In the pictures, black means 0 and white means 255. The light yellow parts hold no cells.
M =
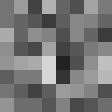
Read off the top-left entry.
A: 116
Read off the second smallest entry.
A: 52
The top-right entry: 122
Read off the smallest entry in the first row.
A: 66
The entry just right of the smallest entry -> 79
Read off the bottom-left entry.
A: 148
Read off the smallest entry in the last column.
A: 59
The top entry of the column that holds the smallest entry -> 101
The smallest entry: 34
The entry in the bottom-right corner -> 109
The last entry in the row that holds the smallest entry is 192
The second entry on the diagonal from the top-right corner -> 130
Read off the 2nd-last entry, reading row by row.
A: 86
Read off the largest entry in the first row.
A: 177
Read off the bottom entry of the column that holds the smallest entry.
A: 130
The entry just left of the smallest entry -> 214
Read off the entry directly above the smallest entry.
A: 66

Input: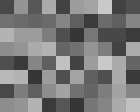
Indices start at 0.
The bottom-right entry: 193
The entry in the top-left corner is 72
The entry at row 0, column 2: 87
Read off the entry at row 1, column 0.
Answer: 113
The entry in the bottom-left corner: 141
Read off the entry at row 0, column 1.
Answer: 148
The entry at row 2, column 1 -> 156
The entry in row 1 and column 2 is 101
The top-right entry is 79
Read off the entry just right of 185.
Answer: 179
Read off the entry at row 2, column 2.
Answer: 156

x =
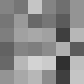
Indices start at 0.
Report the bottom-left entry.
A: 148
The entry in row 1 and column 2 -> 104
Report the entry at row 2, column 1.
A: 161
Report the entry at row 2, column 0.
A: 126
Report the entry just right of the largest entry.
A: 203
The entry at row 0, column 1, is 118
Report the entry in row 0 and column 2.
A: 197
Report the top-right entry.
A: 148
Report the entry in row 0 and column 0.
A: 132
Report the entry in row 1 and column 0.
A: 118
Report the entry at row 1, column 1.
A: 154

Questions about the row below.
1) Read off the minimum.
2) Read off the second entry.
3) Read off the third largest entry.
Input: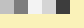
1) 61
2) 125
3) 193

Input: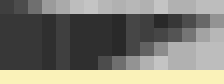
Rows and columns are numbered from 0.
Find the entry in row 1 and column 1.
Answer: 55
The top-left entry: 63
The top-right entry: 189
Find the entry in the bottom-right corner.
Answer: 189
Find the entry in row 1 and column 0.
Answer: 55
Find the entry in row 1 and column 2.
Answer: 55
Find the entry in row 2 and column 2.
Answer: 55
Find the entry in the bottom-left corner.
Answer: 55
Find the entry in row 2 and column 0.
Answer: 55

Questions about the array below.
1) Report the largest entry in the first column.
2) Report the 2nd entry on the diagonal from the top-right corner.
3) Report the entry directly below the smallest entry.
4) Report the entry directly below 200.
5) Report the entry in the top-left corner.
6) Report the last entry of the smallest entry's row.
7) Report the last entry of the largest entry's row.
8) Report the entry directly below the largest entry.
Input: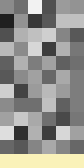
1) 222
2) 192
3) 80
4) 47
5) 139
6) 192
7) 147
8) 55
